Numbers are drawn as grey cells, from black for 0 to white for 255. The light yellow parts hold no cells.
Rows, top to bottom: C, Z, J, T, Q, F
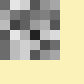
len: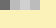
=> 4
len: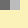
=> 2
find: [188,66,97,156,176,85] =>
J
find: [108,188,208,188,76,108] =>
Q
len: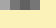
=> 4
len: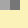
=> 2

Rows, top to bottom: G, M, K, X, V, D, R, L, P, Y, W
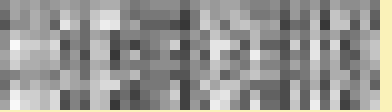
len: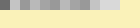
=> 12
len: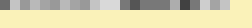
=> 23

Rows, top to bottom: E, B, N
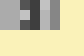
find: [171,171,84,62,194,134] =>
E
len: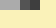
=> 4

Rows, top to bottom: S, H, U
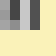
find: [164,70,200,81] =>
S
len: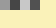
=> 4
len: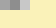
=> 3
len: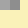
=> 2
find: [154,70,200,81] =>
H

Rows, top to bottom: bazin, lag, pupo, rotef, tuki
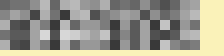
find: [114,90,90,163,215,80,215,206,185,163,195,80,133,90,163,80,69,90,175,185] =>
rotef
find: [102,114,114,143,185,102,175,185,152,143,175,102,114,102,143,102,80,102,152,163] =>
bazin
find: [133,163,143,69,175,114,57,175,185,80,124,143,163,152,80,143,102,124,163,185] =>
lag
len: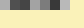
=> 7
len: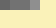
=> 4
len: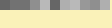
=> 11

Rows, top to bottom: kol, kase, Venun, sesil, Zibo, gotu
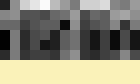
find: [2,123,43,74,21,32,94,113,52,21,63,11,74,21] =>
Zibo
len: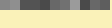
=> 11
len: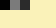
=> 3
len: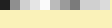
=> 11

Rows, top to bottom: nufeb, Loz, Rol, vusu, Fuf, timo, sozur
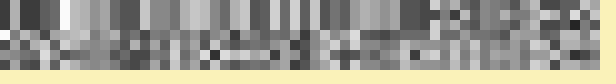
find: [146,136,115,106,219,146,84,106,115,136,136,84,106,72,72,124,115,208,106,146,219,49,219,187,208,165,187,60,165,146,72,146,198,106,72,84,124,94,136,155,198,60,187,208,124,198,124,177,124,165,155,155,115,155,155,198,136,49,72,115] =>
timo
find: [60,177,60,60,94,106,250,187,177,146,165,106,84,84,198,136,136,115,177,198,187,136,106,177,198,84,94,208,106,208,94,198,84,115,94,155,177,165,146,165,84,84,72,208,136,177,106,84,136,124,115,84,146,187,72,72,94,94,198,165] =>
nufeb

